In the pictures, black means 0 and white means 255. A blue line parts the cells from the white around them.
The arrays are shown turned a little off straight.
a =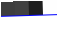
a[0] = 62
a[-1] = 254
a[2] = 30

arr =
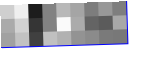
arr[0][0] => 207
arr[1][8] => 168
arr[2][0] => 161
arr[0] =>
[207, 239, 29, 130, 184, 165, 125, 152, 126]
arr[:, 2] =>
[29, 53, 64]
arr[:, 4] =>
[184, 250, 177]

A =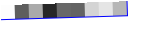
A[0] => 253
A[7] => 229
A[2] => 170

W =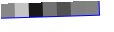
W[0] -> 136
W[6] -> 130

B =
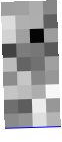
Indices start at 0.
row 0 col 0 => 159
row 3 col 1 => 124
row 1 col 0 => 220
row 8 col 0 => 138
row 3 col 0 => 65
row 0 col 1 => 161
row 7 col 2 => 237
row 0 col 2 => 173
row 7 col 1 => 93
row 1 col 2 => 174
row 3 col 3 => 89

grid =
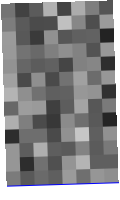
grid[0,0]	116
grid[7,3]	63
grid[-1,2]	106
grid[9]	[45, 110, 110, 74, 145, 198, 95, 145]
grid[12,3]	95
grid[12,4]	155
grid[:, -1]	[85, 155, 35, 152, 46, 151, 49, 122, 36, 145, 121, 95, 142]
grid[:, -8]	[116, 125, 154, 153, 146, 161, 180, 104, 175, 45, 150, 150, 123]
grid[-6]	[104, 157, 154, 63, 93, 164, 87, 122]
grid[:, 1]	[66, 90, 88, 115, 102, 74, 143, 157, 127, 110, 93, 45, 89]
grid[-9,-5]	97
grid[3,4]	143
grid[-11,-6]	58
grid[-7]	[180, 143, 113, 95, 97, 151, 147, 49]
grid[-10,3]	127
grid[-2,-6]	113
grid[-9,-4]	69
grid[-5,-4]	139
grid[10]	[150, 93, 175, 94, 90, 131, 91, 121]
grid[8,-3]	111

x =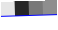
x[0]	230
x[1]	38
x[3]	142

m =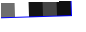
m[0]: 110
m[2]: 20

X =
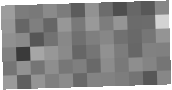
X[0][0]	157
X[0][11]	135
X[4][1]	146
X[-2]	[117, 146, 117, 142, 119, 127, 105, 140, 121, 142, 132, 117]
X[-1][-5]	130
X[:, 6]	[146, 153, 127, 117, 105, 131]
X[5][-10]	148
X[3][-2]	129
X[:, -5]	[108, 125, 135, 145, 140, 130]
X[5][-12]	154
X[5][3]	127
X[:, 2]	[121, 127, 86, 166, 117, 148]
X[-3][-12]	129
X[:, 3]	[138, 102, 114, 151, 142, 127]
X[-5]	[151, 102, 127, 102, 151, 121, 153, 125, 149, 107, 108, 211]
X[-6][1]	124
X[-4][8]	113
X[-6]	[157, 124, 121, 138, 124, 92, 146, 108, 78, 103, 88, 135]

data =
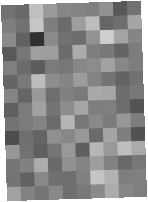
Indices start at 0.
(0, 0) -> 114
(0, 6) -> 127
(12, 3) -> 112
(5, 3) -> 142
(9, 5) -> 152
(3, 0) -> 89
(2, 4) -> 113
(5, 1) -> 121
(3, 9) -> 124
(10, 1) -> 113
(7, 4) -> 141
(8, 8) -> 151
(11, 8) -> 105
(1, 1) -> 114
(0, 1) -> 105
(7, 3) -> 116
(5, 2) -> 188
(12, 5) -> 129
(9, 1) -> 111
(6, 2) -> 153
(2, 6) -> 147
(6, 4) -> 129
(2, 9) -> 133
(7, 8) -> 108
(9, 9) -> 82
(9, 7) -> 165
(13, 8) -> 134
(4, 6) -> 140
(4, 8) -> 136
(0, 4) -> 134
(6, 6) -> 169
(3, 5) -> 171
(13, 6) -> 138
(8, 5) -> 119
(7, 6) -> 126

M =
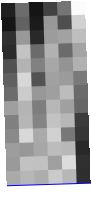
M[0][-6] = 32
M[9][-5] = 216
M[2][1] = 152
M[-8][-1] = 122
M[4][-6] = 81
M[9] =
[138, 216, 170, 209, 120, 55]
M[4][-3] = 167
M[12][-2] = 183
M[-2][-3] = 159
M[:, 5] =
[251, 209, 190, 164, 177, 122, 107, 103, 60, 55, 41, 48, 46]
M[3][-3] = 177
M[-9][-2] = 148
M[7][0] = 159
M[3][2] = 107
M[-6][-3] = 183
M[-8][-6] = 96
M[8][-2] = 183
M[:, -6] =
[32, 22, 49, 43, 81, 96, 108, 159, 128, 138, 157, 154, 170]
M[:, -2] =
[117, 78, 162, 107, 148, 155, 188, 160, 183, 120, 184, 220, 183]
